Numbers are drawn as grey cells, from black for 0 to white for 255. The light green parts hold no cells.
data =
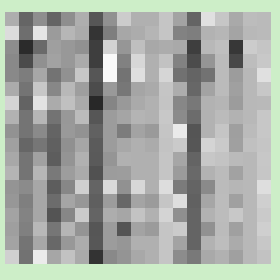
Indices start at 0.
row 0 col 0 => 174
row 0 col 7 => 145
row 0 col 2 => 142
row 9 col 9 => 176
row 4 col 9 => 223
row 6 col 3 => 171
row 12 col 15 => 187
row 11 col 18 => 198
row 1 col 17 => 184
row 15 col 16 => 160
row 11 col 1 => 116
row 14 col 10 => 177
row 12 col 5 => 207
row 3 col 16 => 72
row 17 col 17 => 184
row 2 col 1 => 43
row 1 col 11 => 197
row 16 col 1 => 116
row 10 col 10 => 176
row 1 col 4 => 182
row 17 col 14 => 169
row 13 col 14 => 166
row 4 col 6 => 86
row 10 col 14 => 199
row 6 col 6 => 40
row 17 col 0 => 208
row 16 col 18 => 199
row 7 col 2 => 182
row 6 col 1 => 99
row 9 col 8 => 168
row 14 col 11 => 212
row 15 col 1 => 128
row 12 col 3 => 93
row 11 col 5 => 171
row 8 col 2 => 138
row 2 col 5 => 145
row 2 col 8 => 150
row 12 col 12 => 123
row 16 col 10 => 176
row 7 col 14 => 178

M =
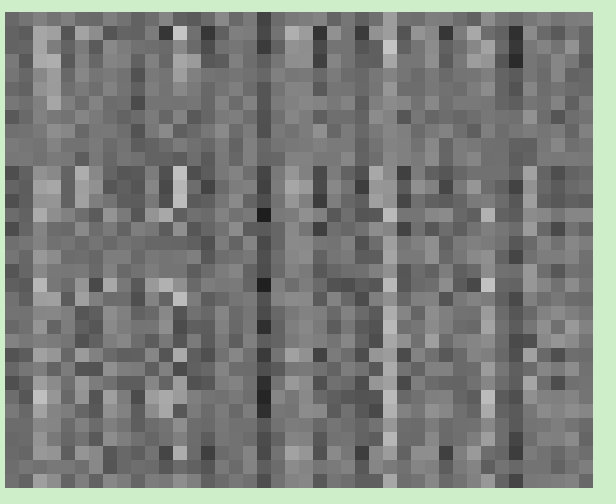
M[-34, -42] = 104
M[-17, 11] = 116
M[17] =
[117, 103, 152, 140, 108, 110, 103, 125, 125, 105, 120, 116, 119, 127, 88, 110, 114, 120, 79, 110, 135, 140, 98, 117, 122, 92, 93, 165, 121, 121, 144, 104, 119, 137, 144, 99, 69, 113, 125, 125, 132, 112]
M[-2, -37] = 111
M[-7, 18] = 37
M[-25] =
[122, 118, 115, 131, 114, 114, 122, 107, 115, 93, 99, 108, 123, 112, 104, 123, 99, 128, 103, 116, 120, 122, 128, 122, 122, 97, 115, 131, 128, 114, 136, 101, 124, 120, 112, 111, 97, 96, 119, 135, 111, 116]
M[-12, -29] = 95
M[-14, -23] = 131
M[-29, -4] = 109
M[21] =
[115, 114, 134, 135, 127, 86, 94, 141, 128, 98, 105, 136, 84, 113, 104, 133, 106, 118, 75, 104, 121, 130, 126, 105, 130, 106, 90, 173, 133, 101, 142, 127, 114, 113, 155, 107, 86, 105, 130, 139, 127, 117]
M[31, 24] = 119
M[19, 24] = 78
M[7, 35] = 115
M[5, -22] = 132
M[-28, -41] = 111
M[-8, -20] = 80
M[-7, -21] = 137
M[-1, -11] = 105
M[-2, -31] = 87
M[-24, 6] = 120
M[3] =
[121, 89, 170, 174, 89, 130, 103, 132, 128, 97, 129, 103, 166, 155, 88, 92, 128, 109, 94, 118, 142, 143, 64, 133, 115, 96, 95, 166, 118, 118, 143, 91, 120, 157, 149, 86, 43, 118, 111, 134, 120, 90]
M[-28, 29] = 114
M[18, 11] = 116
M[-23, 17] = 110
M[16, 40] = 135
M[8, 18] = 80
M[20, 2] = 158
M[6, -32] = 116
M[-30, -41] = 103
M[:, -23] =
[108, 115, 98, 118, 128, 116, 123, 112, 121, 116, 103, 121, 124, 115, 121, 102, 102, 110, 106, 127, 131, 104, 99, 100, 116, 90, 116, 134, 119, 114, 99, 115, 108, 114]
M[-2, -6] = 104
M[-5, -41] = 108
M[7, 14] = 102
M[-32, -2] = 146
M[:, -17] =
[96, 59, 85, 96, 104, 105, 93, 99, 104, 97, 99, 80, 61, 94, 85, 113, 81, 92, 112, 92, 76, 106, 90, 99, 77, 114, 77, 83, 88, 100, 99, 62, 88, 94]
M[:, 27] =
[157, 157, 196, 166, 131, 150, 139, 131, 134, 131, 136, 138, 149, 146, 186, 133, 159, 165, 144, 185, 144, 173, 185, 167, 156, 172, 160, 186, 177, 151, 182, 156, 122, 167]
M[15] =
[76, 101, 132, 108, 105, 138, 109, 122, 99, 126, 119, 92, 143, 86, 102, 114, 140, 92, 90, 102, 137, 117, 63, 111, 103, 113, 141, 133, 67, 112, 87, 109, 94, 114, 127, 118, 108, 155, 104, 73, 115, 99]
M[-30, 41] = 103

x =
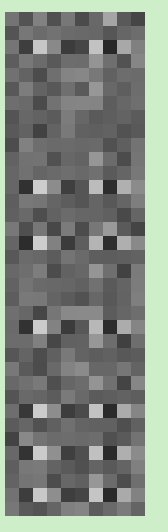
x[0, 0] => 116
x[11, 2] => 101
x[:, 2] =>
[129, 107, 198, 107, 76, 99, 75, 98, 66, 110, 115, 101, 205, 117, 78, 119, 205, 104, 125, 106, 120, 70, 203, 128, 77, 76, 121, 101, 203, 81, 115, 203, 122, 119, 200, 83]
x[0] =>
[116, 83, 129, 80, 119, 75, 104, 165, 89, 69]
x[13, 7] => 88
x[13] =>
[94, 120, 117, 101, 93, 85, 101, 88, 101, 126]
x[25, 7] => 103
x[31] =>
[104, 51, 203, 144, 63, 79, 192, 43, 175, 139]
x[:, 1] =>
[83, 119, 62, 120, 99, 125, 106, 103, 98, 129, 114, 113, 49, 120, 105, 79, 44, 107, 110, 116, 121, 103, 50, 108, 100, 90, 112, 105, 56, 102, 137, 51, 120, 116, 61, 89]
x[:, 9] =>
[69, 109, 128, 134, 107, 109, 111, 91, 89, 115, 117, 120, 139, 126, 101, 69, 137, 98, 123, 124, 127, 110, 133, 110, 92, 99, 134, 94, 133, 97, 115, 139, 128, 111, 130, 100]
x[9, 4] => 107
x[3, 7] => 111
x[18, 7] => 111
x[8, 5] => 97
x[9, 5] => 104
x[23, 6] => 151
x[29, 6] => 97
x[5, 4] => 111
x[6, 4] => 132
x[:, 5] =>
[75, 105, 70, 108, 135, 90, 133, 103, 97, 104, 99, 105, 85, 85, 102, 76, 94, 106, 103, 97, 82, 138, 88, 98, 99, 139, 108, 105, 75, 100, 106, 79, 80, 96, 69, 132]
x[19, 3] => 104
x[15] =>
[120, 79, 119, 72, 123, 76, 119, 154, 90, 69]
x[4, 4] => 132
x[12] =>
[102, 49, 205, 140, 63, 85, 188, 45, 176, 139]
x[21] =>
[111, 103, 70, 118, 137, 138, 138, 92, 102, 110]
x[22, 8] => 172
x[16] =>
[101, 44, 205, 129, 59, 94, 180, 46, 175, 137]
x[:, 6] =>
[104, 103, 194, 148, 120, 151, 132, 90, 95, 106, 150, 112, 188, 101, 101, 119, 180, 94, 149, 113, 103, 138, 184, 151, 93, 103, 148, 91, 194, 97, 109, 192, 100, 151, 197, 92]

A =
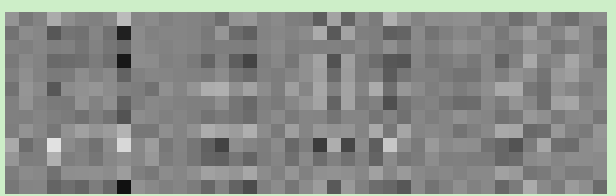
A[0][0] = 148
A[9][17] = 132
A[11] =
[125, 139, 136, 113, 142, 143, 144, 140, 157, 127, 120, 140, 134, 143, 161, 156, 149, 167, 140, 129, 149, 129, 144, 146, 143, 135, 161, 135, 154, 137, 132, 136, 130, 137, 137, 161, 154, 117, 122, 136, 124, 125, 138]
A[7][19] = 139
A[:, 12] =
[133, 133, 134, 131, 130, 133, 129, 133, 132, 132, 131, 134, 133]
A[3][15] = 130
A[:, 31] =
[140, 127, 136, 123, 122, 134, 118, 133, 133, 137, 127, 136, 128]
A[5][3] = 87
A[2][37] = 145
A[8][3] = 118
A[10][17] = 100
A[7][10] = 136
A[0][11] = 128
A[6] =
[128, 147, 129, 122, 121, 147, 130, 144, 98, 126, 136, 133, 129, 127, 127, 143, 117, 104, 128, 122, 135, 148, 163, 99, 163, 121, 129, 79, 115, 127, 131, 118, 107, 108, 136, 123, 148, 136, 110, 161, 166, 133, 138]
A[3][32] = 131
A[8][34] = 137
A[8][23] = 146
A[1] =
[114, 140, 135, 87, 116, 113, 133, 113, 32, 139, 129, 133, 133, 131, 121, 150, 108, 96, 131, 135, 131, 139, 171, 89, 163, 127, 126, 95, 100, 138, 115, 127, 136, 127, 140, 120, 140, 159, 126, 134, 157, 137, 113]
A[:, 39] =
[117, 134, 118, 136, 152, 145, 161, 122, 152, 111, 133, 136, 124]
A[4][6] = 130
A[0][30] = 142
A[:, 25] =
[139, 127, 136, 124, 124, 132, 121, 133, 132, 139, 129, 135, 128]
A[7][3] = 127
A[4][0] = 128
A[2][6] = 130
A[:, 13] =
[131, 131, 132, 122, 129, 148, 127, 127, 145, 118, 118, 143, 124]
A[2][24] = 126
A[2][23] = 129
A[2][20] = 126
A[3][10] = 140
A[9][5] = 129
